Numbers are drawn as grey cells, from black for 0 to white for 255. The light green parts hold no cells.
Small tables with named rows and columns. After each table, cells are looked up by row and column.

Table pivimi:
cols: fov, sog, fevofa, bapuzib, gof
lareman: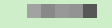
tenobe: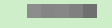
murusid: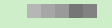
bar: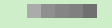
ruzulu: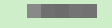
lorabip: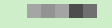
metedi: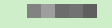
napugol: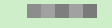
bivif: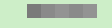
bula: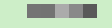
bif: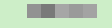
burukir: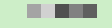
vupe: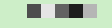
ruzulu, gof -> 114
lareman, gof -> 87
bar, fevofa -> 133
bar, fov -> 171
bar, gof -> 112
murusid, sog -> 166
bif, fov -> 146
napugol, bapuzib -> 161
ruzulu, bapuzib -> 116
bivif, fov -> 122
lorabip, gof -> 112
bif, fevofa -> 166
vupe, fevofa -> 98
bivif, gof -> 147
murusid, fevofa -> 154
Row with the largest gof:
vupe

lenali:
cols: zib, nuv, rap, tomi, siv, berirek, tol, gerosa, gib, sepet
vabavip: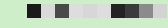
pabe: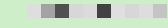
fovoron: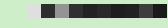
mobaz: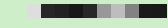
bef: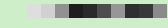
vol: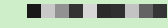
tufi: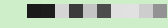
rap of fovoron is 148
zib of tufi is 26
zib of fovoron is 223
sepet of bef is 138
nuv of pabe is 163
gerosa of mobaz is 130
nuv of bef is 209
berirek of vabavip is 221
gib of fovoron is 61
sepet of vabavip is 211
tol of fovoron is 30
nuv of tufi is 29
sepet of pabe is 196
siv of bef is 42
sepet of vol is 53

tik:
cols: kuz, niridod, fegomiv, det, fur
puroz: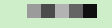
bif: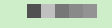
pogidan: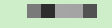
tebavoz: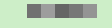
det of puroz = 100
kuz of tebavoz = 113
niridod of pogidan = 45
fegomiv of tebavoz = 101
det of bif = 137
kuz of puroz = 155
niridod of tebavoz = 157
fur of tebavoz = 148
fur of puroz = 15
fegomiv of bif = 119
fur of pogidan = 82
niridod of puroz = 75
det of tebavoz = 119
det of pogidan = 164
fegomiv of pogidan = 165
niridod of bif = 192

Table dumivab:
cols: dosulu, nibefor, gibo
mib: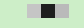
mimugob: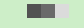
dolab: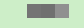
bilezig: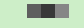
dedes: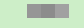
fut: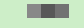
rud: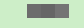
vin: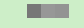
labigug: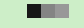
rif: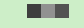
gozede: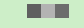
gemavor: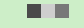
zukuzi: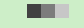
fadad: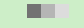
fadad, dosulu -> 114
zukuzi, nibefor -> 124
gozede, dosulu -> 95
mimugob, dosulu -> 82
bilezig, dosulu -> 94
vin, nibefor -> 151
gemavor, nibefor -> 206
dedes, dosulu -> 150
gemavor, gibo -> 120
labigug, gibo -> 152
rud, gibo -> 116
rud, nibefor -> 102
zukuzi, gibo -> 199
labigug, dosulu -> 23
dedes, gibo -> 161
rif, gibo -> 82
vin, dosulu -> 119
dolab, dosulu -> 116
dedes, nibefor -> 140
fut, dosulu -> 136
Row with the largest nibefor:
gemavor

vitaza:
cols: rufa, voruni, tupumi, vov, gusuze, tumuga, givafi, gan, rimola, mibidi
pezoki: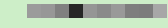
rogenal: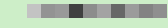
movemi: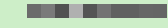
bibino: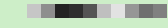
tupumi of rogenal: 153
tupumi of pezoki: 128
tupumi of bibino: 35
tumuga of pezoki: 138
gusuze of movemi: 84
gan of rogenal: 155

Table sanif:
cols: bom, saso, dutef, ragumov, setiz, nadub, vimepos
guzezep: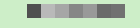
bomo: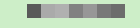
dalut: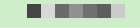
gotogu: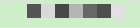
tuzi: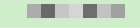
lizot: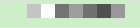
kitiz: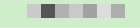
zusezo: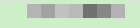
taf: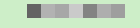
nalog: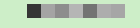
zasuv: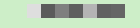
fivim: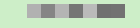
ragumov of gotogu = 180
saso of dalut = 216
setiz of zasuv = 180
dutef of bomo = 176
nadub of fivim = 112
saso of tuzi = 105

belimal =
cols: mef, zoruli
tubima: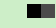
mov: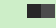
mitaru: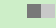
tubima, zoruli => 75
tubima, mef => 2
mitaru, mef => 120
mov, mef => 39
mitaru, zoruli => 200
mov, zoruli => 76

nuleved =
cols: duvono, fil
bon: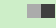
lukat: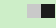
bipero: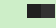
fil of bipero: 50
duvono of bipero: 32
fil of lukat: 28
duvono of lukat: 201
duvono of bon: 171
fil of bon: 63
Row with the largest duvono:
lukat

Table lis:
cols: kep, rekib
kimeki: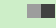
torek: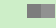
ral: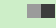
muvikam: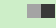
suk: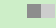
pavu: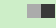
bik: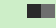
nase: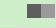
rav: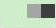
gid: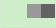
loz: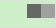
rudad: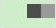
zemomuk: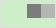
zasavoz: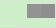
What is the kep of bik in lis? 42
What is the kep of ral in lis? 155
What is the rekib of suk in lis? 205
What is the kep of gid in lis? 153
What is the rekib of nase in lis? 154
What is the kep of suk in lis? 141

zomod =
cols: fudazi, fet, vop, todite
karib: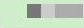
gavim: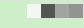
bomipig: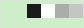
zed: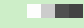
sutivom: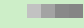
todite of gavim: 147
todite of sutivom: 133
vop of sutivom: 137
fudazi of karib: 120
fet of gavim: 85
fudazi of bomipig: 27
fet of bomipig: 254
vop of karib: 172
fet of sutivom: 163
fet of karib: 203
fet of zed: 204
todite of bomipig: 197
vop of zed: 80
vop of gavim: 163
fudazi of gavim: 245
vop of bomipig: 172
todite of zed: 67
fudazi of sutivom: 194
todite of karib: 171
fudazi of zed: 253
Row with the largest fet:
bomipig

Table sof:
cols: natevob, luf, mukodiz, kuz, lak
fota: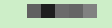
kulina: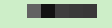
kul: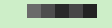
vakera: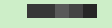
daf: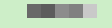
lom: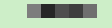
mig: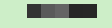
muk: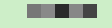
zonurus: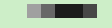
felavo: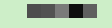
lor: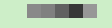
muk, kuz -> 135
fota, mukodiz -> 107
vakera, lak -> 38
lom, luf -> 38
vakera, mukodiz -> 89
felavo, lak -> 95
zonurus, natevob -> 160

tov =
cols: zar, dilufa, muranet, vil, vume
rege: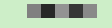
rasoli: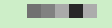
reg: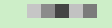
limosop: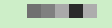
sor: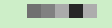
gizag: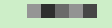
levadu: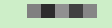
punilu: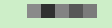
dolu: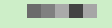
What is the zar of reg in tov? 198
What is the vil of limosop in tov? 42
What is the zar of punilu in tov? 138
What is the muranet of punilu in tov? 131
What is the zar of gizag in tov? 149
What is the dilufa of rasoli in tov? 129
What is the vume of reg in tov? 123
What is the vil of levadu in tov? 65
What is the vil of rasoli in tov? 39
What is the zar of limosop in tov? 112
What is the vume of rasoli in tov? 172

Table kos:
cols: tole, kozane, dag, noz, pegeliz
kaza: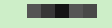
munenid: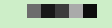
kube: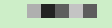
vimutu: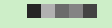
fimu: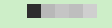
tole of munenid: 108
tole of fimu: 45
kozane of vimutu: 177
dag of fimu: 197
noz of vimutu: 132
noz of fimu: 190
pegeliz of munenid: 12
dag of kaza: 20
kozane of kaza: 55
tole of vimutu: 37
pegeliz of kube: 93
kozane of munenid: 24
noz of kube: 196
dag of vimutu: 107
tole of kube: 175
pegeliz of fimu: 207
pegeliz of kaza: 72
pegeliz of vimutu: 67
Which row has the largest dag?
fimu

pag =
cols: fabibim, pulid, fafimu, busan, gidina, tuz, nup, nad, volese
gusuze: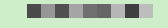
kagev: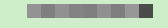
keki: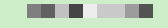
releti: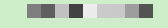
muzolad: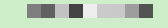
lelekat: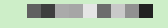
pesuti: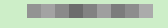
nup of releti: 201
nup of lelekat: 201
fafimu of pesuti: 138
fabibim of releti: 126
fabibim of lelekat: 96
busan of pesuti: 108
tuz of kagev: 144
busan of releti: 66
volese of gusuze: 189
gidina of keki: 237
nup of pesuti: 124
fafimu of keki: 193
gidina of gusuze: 111
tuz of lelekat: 108
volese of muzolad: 82
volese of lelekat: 33
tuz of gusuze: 101

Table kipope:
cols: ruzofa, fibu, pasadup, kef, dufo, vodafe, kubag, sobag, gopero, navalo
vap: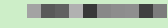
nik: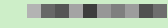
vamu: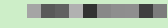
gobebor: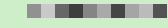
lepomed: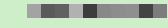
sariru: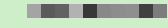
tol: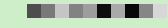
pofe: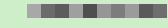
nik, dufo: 61
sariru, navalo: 124
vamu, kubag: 142
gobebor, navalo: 83
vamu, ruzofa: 165
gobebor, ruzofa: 145
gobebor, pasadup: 103

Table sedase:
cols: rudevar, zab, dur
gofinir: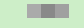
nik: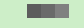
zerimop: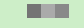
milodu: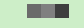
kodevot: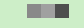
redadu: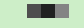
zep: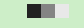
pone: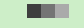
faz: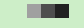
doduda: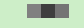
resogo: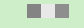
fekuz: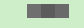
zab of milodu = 128
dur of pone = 170
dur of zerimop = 137
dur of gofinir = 160
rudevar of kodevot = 137
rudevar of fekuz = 111
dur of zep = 232
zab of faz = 78
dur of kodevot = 78
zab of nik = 106
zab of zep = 132

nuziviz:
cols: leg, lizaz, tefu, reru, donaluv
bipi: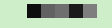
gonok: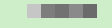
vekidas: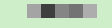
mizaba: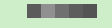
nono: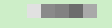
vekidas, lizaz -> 62
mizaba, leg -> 91
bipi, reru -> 26
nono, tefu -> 130
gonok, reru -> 138
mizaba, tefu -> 112
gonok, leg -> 198
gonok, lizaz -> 125
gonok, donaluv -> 107
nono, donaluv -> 169
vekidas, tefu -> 133

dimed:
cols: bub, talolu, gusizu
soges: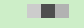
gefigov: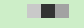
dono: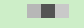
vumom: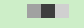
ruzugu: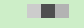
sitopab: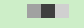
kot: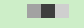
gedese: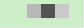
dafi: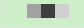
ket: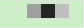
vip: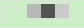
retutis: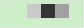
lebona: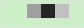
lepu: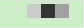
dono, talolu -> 84
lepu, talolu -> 52
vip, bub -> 184
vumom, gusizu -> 208
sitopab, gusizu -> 208
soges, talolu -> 78

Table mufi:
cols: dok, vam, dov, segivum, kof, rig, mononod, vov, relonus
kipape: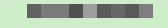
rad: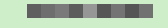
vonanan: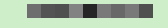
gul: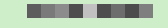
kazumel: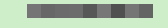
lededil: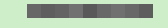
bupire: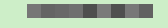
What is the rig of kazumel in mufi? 119
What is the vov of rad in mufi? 85
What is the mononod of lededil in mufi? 112
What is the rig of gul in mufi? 78
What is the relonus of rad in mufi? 113
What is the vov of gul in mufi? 76
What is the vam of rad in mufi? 110
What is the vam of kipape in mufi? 122
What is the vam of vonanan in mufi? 83
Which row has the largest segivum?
vonanan

